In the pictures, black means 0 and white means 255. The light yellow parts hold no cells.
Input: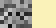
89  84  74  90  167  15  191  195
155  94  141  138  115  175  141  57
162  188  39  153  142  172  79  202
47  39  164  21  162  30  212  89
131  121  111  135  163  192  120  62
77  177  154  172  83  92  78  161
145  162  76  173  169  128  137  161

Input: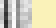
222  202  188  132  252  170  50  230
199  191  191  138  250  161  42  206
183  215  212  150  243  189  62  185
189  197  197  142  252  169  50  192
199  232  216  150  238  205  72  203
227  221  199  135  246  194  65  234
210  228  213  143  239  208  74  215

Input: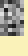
170  106  43  54  116  110
194  139  136  202  88  166
127  122  24  49  109  106
51  155  111  190  141  179
198  150  170  113  88  181
175  186  121  223  115  224
94  188  131  151  25  183
172  84  140  166  205  90
186  114  81  42  120  75

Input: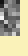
103  209  125  159  130
130  133  86  90  126
198  86  131  51  106
149  110  106  196  77
88  98  96  79  243
156  172  139  69  196
106  138  137  91  131
105  108  126  171  41
53  112  142  99  18

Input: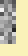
166  93  175  187
153  123  154  223
216  113  187  107
37  175  166  148
79  145  143  182
188  132  158  166
117  165  194  183
223  110  171  86
132  183  122  243
100  177  136  168
85  119  143  89

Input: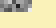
236  136  113  114  155  79  93  151
162  130  147  33  151  113  145  117
113  136  164  166  83  200  170  142

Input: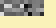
46  116  120  11  149  98  108  93  95  97  220
170  156  125  138  68  135  149  155  135  134  86
92  126  126  55  13  215  93  103  205  215  81
115  125  122  108  140  103  127  123  104  103  149
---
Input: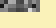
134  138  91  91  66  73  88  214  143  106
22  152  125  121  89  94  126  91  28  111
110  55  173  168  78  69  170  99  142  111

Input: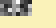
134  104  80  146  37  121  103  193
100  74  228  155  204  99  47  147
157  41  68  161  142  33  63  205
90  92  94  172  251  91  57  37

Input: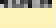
202  69  177  101  113  105  163  25  157  162  108  159  103
23  46  173  83  177  71  93  38  164  173  66  104  21

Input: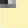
124  110  120  133
53  39  197  165

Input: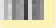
225  181  210  129  155  158  61  213  122  124  153
228  179  202  128  149  162  63  212  114  124  148
227  180  206  128  152  160  62  213  119  123  150
222  182  216  129  159  155  61  214  128  124  154
229  175  193  127  143  164  67  208  107  124  145

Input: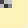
185  50  134
67  190  202
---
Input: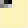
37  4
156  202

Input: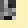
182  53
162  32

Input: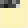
87  54
25  59

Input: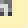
110  115
220  111

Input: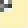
254  144
99  61

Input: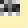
178  129
73  125
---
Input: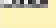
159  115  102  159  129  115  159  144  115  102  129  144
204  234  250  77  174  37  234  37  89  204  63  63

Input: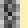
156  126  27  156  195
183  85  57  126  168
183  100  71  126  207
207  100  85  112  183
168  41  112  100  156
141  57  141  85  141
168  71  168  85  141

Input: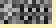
79  176  79  135  120  21  176  6  107  50  176  37  107
161  21  107  147  120  120  37  64  135  64  120  21  147
161  191  135  176  161  21  191  6  176  21  191  6  161
135  92  161  92  107  135  79  191  50  161  79  147  120
50  176  191  64  92  37  135  79  50  64  147  92  107
79  107  203  64  107  64  79  120  64  107  92  92  107

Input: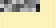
132  63  120  202  147  189  91  120  132  161
63  189  161  106  91  177  177  161  202  36
202  147  177  106  77  91  147  120  132  23

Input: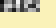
41  170  101  27  145  57  101  183  170  86
14  133  157  72  243  72  170  198  101  133
57  198  212  117  212  57  198  57  41  198

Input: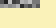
148  164  136  148  178  46  105  75  136  89
89  34  191  60  75  178  164  191  120  120
